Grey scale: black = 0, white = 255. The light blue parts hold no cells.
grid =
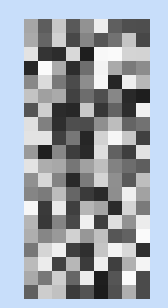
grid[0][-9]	166
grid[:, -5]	[146, 133, 30, 110, 141, 109, 200, 76, 38, 41, 161, 123, 58, 182, 240, 151, 47, 59, 236, 83]
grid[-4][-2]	216
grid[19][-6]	59
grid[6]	[84, 206, 43, 39, 200, 54, 99, 44, 240]
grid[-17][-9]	39
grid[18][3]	102
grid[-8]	[133, 123, 188, 102, 58, 42, 142, 239, 162]
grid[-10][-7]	168
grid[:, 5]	[238, 86, 248, 243, 246, 79, 54, 143, 210, 222, 190, 212, 42, 164, 62, 192, 197, 239, 30, 28]
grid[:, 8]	[78, 71, 211, 140, 183, 30, 240, 114, 64, 226, 94, 190, 162, 122, 236, 250, 47, 244, 75, 75]
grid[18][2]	206
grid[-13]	[224, 128, 46, 78, 76, 143, 189, 100, 114]
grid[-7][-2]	213
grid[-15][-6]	65
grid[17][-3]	63
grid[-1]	[96, 205, 193, 59, 83, 28, 80, 175, 75]
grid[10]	[227, 173, 168, 118, 161, 190, 130, 109, 94]
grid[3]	[39, 251, 170, 45, 110, 243, 170, 122, 140]
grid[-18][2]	44
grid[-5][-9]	174
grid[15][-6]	209
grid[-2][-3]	85
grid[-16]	[136, 219, 120, 75, 141, 246, 37, 238, 183]

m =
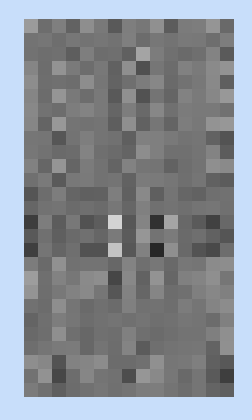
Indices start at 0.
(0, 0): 155
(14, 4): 82
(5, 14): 152
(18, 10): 102
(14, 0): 61
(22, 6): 110
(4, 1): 110
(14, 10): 165
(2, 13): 131
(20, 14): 140
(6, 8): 105
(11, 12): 117
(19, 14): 128
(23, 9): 111
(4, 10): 106
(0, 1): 109
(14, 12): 90
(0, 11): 123
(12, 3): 101
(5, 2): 149
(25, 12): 117
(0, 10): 92
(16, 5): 82
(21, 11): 118
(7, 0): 134
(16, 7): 87
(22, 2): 143
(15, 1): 112
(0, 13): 149
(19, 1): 110
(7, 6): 94
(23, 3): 123
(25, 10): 119
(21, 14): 128
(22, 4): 103
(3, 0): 133

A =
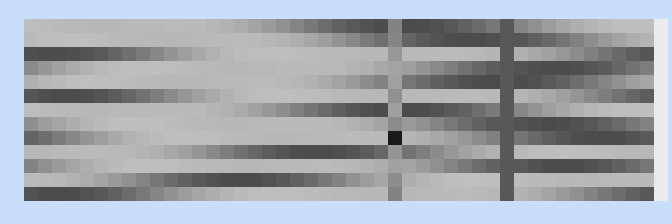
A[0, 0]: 189
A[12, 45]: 235
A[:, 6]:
[183, 186, 100, 188, 189, 92, 184, 189, 169, 186, 186, 154, 97]
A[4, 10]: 183
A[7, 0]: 143
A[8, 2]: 123
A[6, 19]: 129
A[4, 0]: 175
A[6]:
[189, 187, 186, 185, 183, 183, 184, 184, 185, 186, 186, 186, 186, 181, 177, 170, 162, 152, 141, 129, 117, 106, 96, 86, 80, 77, 159, 75, 77, 82, 90, 98, 110, 122, 88, 134, 147, 158, 167, 176, 182, 187, 189, 190, 190, 235]
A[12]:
[82, 77, 76, 77, 82, 88, 97, 108, 120, 133, 145, 156, 166, 174, 181, 186, 189, 190, 190, 189, 188, 186, 184, 184, 183, 183, 130, 183, 185, 185, 186, 187, 185, 183, 88, 178, 172, 164, 154, 144, 131, 119, 108, 98, 88, 235]
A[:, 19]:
[132, 174, 188, 186, 182, 189, 129, 186, 184, 78, 186, 97, 189]
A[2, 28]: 185
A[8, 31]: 151
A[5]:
[85, 79, 76, 76, 78, 84, 92, 102, 113, 125, 138, 150, 161, 170, 178, 184, 188, 190, 190, 189, 188, 187, 185, 184, 183, 183, 144, 184, 184, 185, 186, 187, 186, 184, 88, 181, 175, 168, 160, 149, 137, 126, 114, 103, 93, 235]
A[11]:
[187, 185, 183, 178, 172, 164, 154, 144, 132, 119, 107, 98, 88, 82, 77, 76, 76, 82, 88, 97, 107, 119, 131, 145, 156, 166, 141, 174, 181, 185, 189, 191, 191, 190, 88, 188, 186, 185, 183, 184, 183, 184, 185, 186, 186, 235]
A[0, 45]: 235
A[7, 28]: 144
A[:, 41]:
[186, 153, 116, 91, 133, 126, 187, 97, 76, 187, 87, 184, 119]
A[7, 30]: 120
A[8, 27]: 181
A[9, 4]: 186
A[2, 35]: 176
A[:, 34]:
[88, 88, 88, 88, 88, 88, 88, 88, 88, 88, 88, 88, 88]
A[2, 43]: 94
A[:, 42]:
[190, 163, 105, 103, 145, 114, 189, 107, 77, 185, 96, 185, 108]
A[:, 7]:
[185, 184, 111, 190, 188, 102, 184, 190, 177, 184, 189, 144, 108]
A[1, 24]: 122
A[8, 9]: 187
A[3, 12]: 185
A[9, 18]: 85
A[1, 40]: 141
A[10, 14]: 184
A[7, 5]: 186

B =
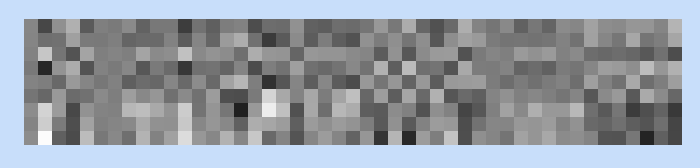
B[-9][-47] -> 134
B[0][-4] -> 150
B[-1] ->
[140, 252, 96, 75, 188, 120, 136, 111, 179, 130, 161, 220, 151, 135, 178, 134, 199, 105, 132, 84, 134, 156, 133, 99, 150, 52, 181, 40, 156, 126, 195, 78, 143, 133, 116, 162, 149, 168, 139, 142, 132, 84, 83, 119, 36, 96, 70]
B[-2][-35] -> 135
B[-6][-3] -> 188
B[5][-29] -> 168
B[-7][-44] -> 83
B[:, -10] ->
[100, 117, 154, 97, 123, 127, 152, 156, 168]
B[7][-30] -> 166
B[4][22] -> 92
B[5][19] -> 131
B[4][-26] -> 135
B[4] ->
[131, 126, 104, 153, 133, 119, 129, 95, 108, 103, 134, 105, 140, 105, 162, 182, 126, 49, 86, 133, 93, 135, 92, 76, 152, 117, 150, 99, 152, 92, 153, 155, 157, 124, 109, 123, 112, 123, 130, 110, 159, 129, 113, 169, 110, 126, 158]
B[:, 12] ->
[114, 133, 137, 112, 140, 113, 115, 135, 151]
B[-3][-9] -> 152
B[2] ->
[130, 198, 117, 83, 164, 127, 132, 127, 164, 138, 142, 193, 137, 147, 140, 111, 173, 150, 148, 101, 151, 148, 148, 138, 133, 92, 146, 87, 139, 154, 155, 82, 122, 133, 127, 154, 145, 154, 129, 138, 109, 104, 109, 103, 88, 113, 77]
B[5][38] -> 117
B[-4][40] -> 87
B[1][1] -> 111
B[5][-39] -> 136
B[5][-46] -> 103
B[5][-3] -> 170
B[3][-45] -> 147
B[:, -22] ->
[152, 124, 92, 177, 117, 157, 90, 89, 52]
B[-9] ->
[134, 71, 144, 176, 90, 127, 122, 138, 98, 120, 120, 61, 114, 95, 125, 130, 77, 109, 107, 145, 97, 93, 110, 107, 117, 152, 120, 172, 102, 81, 106, 174, 131, 117, 137, 97, 119, 100, 139, 134, 162, 141, 138, 150, 149, 133, 180]
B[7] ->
[132, 205, 123, 78, 162, 128, 133, 137, 170, 145, 144, 200, 135, 150, 136, 96, 173, 166, 156, 95, 155, 143, 155, 147, 125, 89, 145, 90, 130, 156, 152, 77, 114, 134, 133, 152, 149, 156, 131, 146, 105, 100, 112, 94, 84, 111, 69]
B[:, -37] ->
[120, 130, 142, 106, 134, 112, 147, 144, 161]
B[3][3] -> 172
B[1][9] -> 106
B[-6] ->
[121, 39, 147, 172, 83, 130, 122, 135, 87, 122, 106, 55, 112, 115, 100, 132, 76, 126, 114, 159, 112, 105, 115, 136, 114, 177, 94, 187, 111, 116, 84, 169, 124, 123, 131, 100, 108, 97, 123, 117, 134, 158, 154, 142, 188, 150, 177]
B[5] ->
[117, 103, 153, 107, 113, 138, 126, 158, 136, 150, 112, 138, 113, 156, 79, 77, 122, 212, 168, 131, 167, 124, 164, 191, 103, 157, 93, 166, 105, 177, 86, 106, 95, 132, 145, 128, 135, 127, 117, 133, 87, 138, 153, 89, 170, 139, 103]
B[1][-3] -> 117

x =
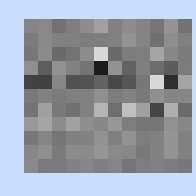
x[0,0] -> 133
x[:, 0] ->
[133, 124, 119, 143, 66, 121, 115, 152, 120, 134, 137]
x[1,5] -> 126
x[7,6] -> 151
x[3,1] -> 93
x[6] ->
[115, 160, 121, 113, 129, 180, 110, 192, 160, 69, 175, 107]
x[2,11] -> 123
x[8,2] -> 118
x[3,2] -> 145
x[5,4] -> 129
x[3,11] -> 124
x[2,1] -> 138
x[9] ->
[134, 143, 122, 140, 138, 149, 137, 135, 121, 130, 147, 129]
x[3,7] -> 98
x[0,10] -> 148
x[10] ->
[137, 122, 123, 129, 134, 127, 133, 117, 126, 129, 124, 120]
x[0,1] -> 136
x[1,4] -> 125
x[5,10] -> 132
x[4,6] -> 72
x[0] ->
[133, 136, 114, 126, 140, 161, 129, 140, 132, 119, 148, 114]
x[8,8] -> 126
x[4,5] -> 99
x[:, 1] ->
[136, 136, 138, 93, 65, 130, 160, 165, 133, 143, 122]
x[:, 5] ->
[161, 126, 216, 28, 99, 144, 180, 135, 146, 149, 127]
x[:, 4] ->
[140, 125, 140, 116, 83, 129, 129, 142, 130, 138, 134]
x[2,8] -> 126
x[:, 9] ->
[119, 112, 164, 108, 216, 144, 69, 117, 130, 130, 129]

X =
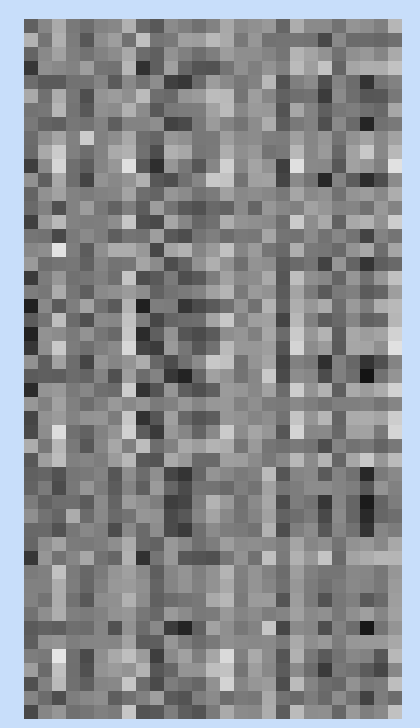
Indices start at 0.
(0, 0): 96
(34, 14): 153
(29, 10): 152
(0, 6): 135
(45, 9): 62
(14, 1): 152
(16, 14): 193
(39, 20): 128
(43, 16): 131
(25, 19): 141
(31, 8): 89
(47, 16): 150
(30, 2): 183
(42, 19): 161
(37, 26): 168
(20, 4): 163
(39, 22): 117
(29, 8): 93
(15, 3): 122
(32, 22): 131
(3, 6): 114
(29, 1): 141
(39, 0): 123
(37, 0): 102
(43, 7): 146
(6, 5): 144
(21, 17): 161
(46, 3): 111
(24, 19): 129
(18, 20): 143
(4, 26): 130
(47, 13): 145
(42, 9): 104
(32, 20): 137
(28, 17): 142
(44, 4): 133
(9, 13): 122
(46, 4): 80
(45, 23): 136
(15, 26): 116
